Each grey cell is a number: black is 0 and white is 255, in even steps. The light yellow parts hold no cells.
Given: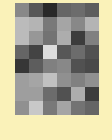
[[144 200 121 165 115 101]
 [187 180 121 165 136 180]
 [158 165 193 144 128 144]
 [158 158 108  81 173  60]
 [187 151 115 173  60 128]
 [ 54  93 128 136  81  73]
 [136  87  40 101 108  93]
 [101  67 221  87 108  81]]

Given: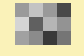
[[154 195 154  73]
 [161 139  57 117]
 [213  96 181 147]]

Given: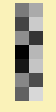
[[ 97 216]
 [ 68 203]
 [ 23 197]
 [  1 183]
 [123 170]
 [135  76]
 [142  53]]

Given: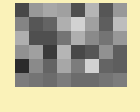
[[145 160  58 181  72  86 145  94]
 [ 72 152 167 160  79 181  86 152]
 [ 43 138 100 167 124 210 100  94]
 [124 116 108 124 108 108 116 124]
 [132  86 100 175 210 160  94 189]
 [175  79  79 116 175 138 116 152]]

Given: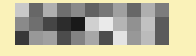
[[ 56 152 160  76 131 167  76 227 152 187  91]
 [138 111  69  44  25 208 234 181 145 193  91]
 [201 103 175 111 138  97 118 160 103 175 124]]

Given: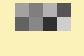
[[ 98 135  48 206]
 [162 127 178  85]]

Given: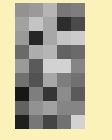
[[161 196 167  45  74]
 [106 173 181  98 106]
 [146 154 181 119 126]
 [ 98 146 161 133 133]
 [ 23 126  53 140  90]
 [ 31 119  68 113 210]
 [154  90 210 210 133]
 [113  82 167 126 113]
 [154  39 167 196 203]]
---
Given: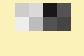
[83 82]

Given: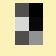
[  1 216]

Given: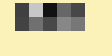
[ 71 135]

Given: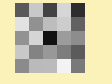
[ 45 205  18 131 139]

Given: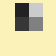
[203  55]

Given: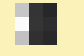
[ 39  53 193]

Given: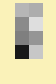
[173 138]
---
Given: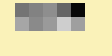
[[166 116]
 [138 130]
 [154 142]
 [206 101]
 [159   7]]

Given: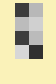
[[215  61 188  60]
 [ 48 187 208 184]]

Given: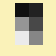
[[235 149  16]
 [134  72  34]]

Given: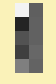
[[127  63  82  36 243]
 [ 99 103  97  97  95]]

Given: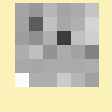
[[251 168 174 158 162 164]
 [174 167 191 143  92 151]
 [173 170 147 175 193 182]
 [202 170 171  59 167 164]
 [181 170 162 192 176 171]
 [161 172 131 207 212 195]]

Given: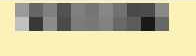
[[192 154]
 [ 57 102]
 [140 128]
 [ 74  81]
 [123 127]
 [120 117]
 [130 135]
 [104 114]
 [ 91  73]
 [ 25  76]
 [103 136]]

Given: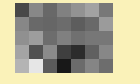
[[180 164 144 135  72]
 [230  81 157 105 136]
 [ 91 139 109 102 104]
 [ 24  63 128 108 129]
 [107  44 112  93 146]
 [133  96 119 105 162]
 [109 135 119 155 120]]

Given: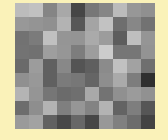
[[154 109 180 144 106 115 114 152 188]
 [162 142 149 152 156 113 123 148 193]
 [ 97 179 118  96  96 158 192 144 133]
 [ 72 127 107 123 136 150 149 179 168]
 [103 150 111 119  84 125 148  87  70]
 [ 70 131 169 101  95 157 170 164 119]
 [152 179 115 142 139 204 156 194 134]
 [128  99 144 170 193 118  93 110 187]
 [108 126 155 125 162 118 191 135 151]
 [ 67  86 145  47 111 147 149 114 144]]

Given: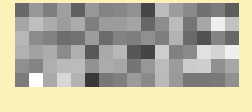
[[124 143 177 183 166 105]
 [254 132 162 140 191 152]
 [169 175 172 129 172 126]
 [215 186 139 109 157 159]
 [178 187 175 114 171  96]
 [ 56 146  88 156 126 152]
 [120 171 169 108 156 131]
 [127 167 183 130 156 135]
 [155 117  87 126 164 145]
 [138 151  69 143 103  71]
 [186 187 205 126 141 187]
 [153 156 129 178 187 156]
 [120 204 138 106 117 138]
 [120 206 225  82 167 113]
 [122 144 212 132 239 124]
 [145 167 239 104 194  93]]
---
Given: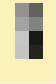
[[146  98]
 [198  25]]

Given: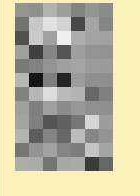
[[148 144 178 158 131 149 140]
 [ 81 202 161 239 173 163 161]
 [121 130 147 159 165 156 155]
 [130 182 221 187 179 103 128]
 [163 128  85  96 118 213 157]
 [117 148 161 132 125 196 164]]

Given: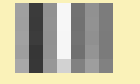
[[160  59 145 247 114 145 124]
 [161  60 145 246 115 144 123]
 [168  55 151 210 129 158 129]]

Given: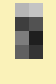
[[182 196]
 [125  31]]

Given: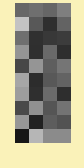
[[103 111 102 127]
 [111  48  56  60]
 [ 71 149  94 117]
 [157  47 107  46]
 [151  33  93  82]]

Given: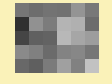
[[118 109 115 113 148 120]
 [ 69  96  99 184 166 157]
 [104  95 123 160 129 194]]
